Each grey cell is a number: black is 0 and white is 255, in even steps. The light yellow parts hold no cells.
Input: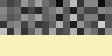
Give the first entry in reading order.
98
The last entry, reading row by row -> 135
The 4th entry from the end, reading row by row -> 135
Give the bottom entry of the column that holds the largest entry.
53
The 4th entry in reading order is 149
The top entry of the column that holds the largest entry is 13
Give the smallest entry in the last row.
41
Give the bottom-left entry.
189
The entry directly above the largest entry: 41
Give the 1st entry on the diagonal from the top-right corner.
85
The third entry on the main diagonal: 98
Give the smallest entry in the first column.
53
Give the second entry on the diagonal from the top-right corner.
135
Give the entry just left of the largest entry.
69
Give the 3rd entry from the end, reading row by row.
110
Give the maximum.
205

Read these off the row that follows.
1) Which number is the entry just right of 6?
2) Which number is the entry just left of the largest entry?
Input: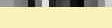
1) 103
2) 115

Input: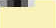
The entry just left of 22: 68
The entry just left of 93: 22

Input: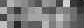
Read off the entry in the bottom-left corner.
193
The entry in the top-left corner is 95
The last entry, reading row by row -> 83
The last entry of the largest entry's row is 41
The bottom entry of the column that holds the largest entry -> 125
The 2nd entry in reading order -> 180
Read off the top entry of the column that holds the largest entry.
208
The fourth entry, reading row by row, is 138
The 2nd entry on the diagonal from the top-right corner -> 110

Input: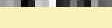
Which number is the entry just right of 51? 119
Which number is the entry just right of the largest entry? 36
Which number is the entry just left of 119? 51

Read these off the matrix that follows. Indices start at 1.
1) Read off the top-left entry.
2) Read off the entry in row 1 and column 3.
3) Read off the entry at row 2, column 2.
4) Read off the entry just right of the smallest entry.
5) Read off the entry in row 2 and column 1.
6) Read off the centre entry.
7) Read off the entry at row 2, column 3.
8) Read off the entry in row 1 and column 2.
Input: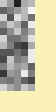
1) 199
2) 32
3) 127
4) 169
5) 99
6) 72
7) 154
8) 154

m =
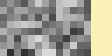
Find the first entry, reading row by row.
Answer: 118
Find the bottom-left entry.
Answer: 178
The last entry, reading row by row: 76
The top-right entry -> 88
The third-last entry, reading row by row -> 103
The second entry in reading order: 147
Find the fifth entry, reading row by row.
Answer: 147
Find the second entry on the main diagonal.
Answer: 118
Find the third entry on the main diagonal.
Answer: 147
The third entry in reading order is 118
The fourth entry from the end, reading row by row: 178
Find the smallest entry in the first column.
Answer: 103
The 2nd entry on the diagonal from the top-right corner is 118
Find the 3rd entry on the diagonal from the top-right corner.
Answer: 178

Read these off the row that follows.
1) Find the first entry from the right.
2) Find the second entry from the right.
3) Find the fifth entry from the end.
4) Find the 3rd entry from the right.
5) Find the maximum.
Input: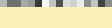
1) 139
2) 68
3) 235
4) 195
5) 248

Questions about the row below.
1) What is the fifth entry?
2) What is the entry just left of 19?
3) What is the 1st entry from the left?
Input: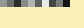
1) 179
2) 121
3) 151

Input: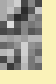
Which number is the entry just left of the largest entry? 87
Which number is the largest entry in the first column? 183
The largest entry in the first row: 208
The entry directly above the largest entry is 119
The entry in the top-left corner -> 170
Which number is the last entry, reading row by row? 103
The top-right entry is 71
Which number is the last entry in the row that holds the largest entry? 134
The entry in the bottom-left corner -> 158
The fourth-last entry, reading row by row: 103
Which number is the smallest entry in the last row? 58
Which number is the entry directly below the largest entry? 87
